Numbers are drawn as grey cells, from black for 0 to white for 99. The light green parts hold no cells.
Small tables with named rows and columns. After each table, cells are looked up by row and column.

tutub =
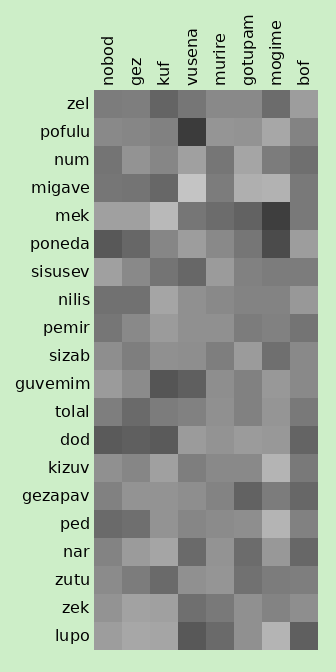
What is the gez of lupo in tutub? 65
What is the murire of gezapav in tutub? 51
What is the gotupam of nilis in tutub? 51
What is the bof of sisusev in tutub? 48
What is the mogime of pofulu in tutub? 65
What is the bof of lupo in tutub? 37
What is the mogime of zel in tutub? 42
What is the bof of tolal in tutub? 47
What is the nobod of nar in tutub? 51
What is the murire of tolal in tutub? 56
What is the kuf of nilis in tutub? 64
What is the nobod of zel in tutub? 48
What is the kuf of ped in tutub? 57
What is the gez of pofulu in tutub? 52
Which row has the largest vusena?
migave

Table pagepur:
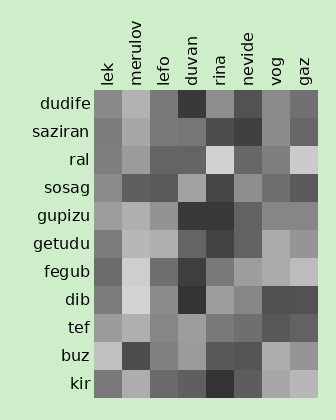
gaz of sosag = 35
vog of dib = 31
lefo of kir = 41
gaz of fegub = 73
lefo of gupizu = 57
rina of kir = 20
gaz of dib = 32
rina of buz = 34
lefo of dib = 54
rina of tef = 47

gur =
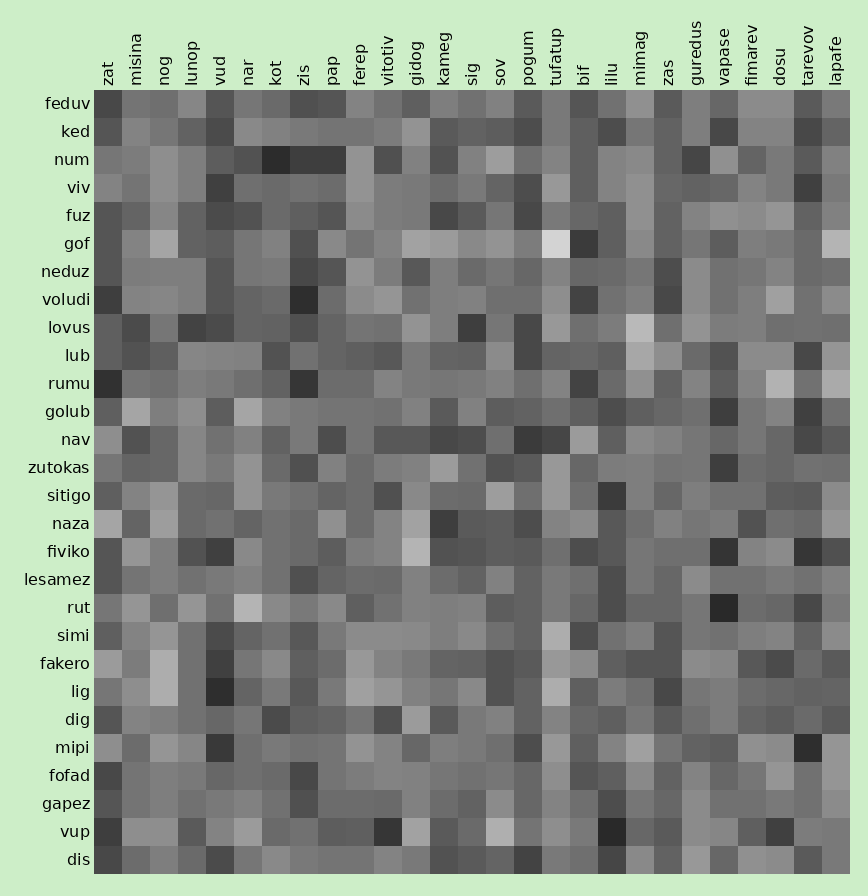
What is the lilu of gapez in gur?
30
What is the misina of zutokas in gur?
39
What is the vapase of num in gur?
56
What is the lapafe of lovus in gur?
43
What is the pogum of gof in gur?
48
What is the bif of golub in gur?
37
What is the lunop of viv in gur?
49
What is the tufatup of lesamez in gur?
47
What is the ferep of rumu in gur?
42
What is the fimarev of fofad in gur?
46
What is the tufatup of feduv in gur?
47
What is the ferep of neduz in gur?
57
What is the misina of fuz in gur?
39
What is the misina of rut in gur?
58
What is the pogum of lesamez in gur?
38
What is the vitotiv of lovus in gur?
44
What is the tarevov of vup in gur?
48
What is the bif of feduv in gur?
33
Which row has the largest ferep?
lig

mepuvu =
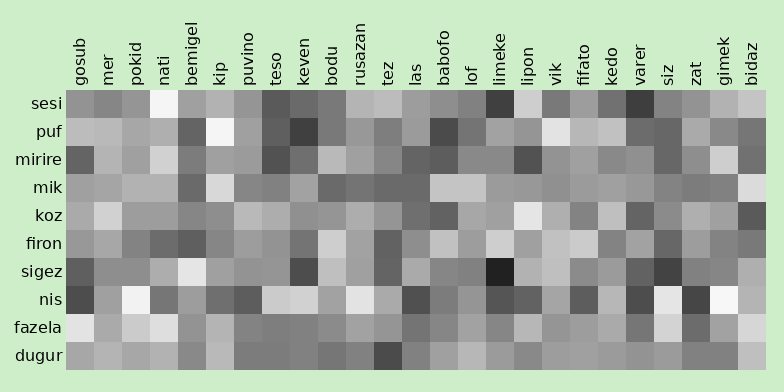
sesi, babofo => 55
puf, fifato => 71
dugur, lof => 71
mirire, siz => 40
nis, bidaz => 70
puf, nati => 68
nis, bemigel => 61
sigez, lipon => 69
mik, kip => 84
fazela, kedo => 66

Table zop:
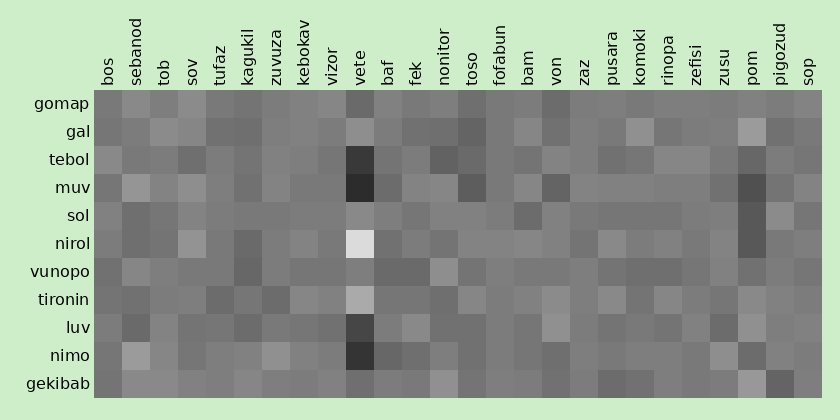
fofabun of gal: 47
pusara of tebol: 44
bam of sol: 42
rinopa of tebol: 52
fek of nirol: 48
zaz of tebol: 49
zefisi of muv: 49
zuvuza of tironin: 42
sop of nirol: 49
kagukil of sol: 47

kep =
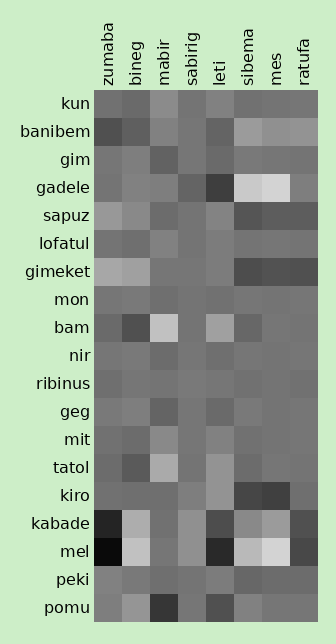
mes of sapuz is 36
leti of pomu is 31
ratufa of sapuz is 36
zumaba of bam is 41
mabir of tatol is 66
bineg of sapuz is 53

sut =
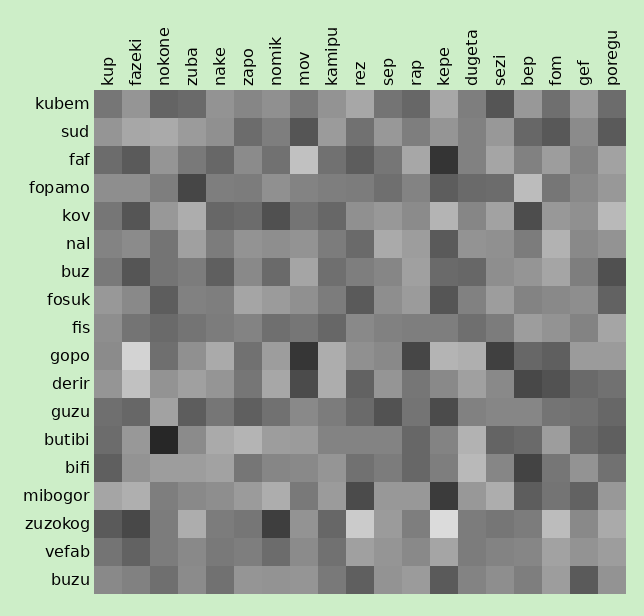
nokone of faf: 58
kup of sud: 58
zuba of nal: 62
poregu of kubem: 42
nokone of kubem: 39
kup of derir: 58

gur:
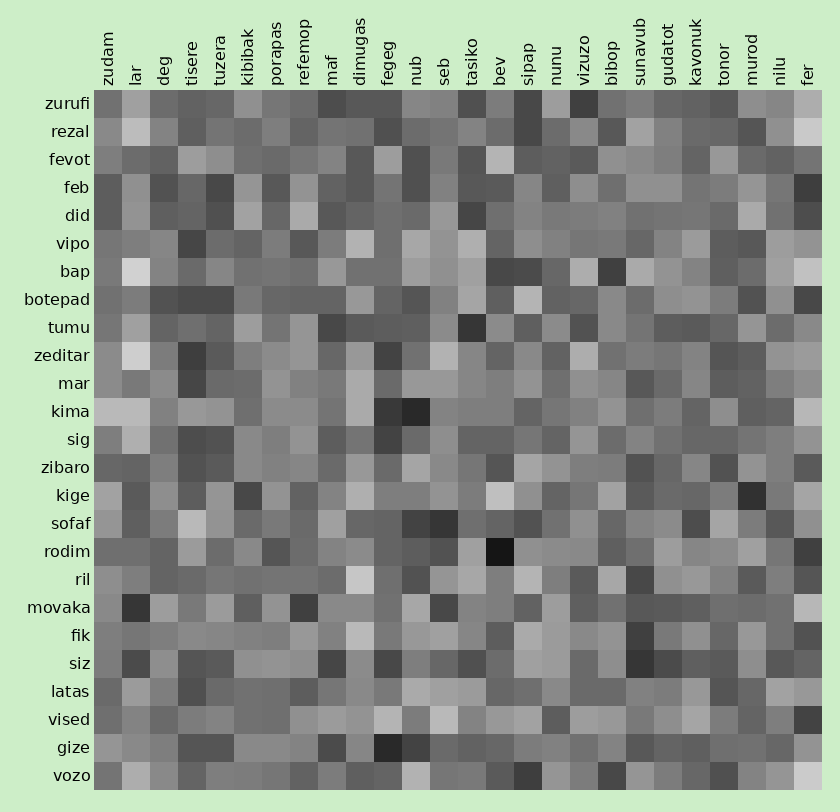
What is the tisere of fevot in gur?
61
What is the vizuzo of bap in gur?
67
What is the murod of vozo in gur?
51
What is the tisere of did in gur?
39
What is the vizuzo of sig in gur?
58
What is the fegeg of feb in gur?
45
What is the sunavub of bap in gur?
66
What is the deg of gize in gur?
49
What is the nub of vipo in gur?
65
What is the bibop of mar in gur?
52
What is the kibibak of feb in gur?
58
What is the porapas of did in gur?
40
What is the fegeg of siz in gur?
28
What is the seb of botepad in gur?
50
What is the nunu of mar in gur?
43
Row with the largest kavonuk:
vised

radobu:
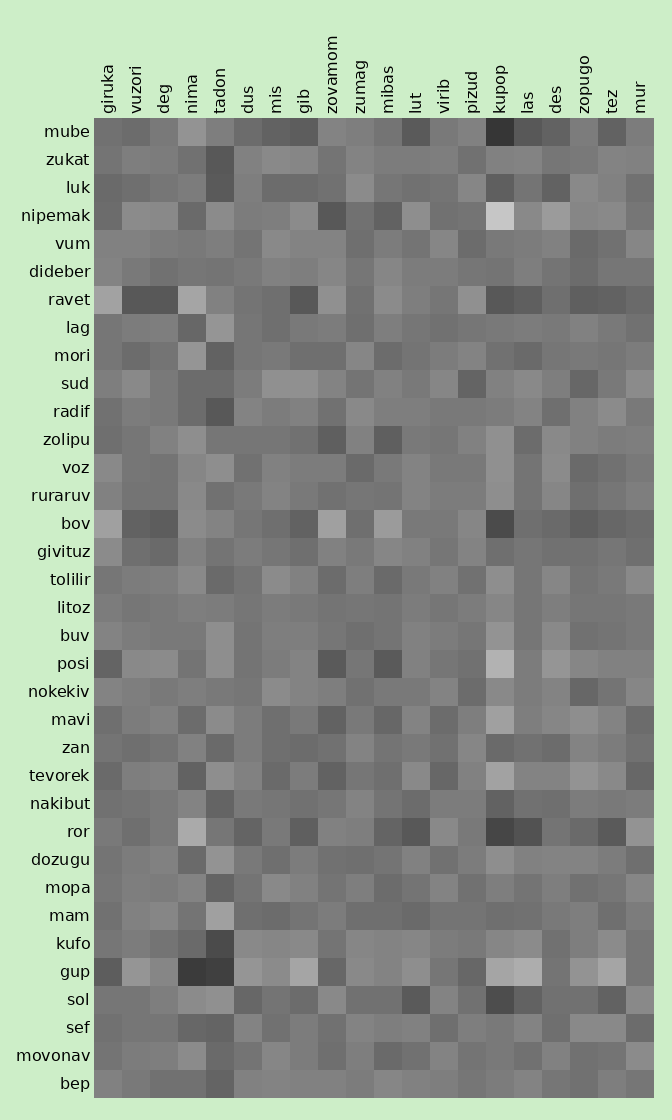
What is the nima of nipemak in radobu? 41
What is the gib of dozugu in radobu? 48
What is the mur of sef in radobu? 42
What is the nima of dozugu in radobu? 41
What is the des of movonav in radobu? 50
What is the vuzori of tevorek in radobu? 49
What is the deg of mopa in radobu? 48
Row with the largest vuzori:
gup

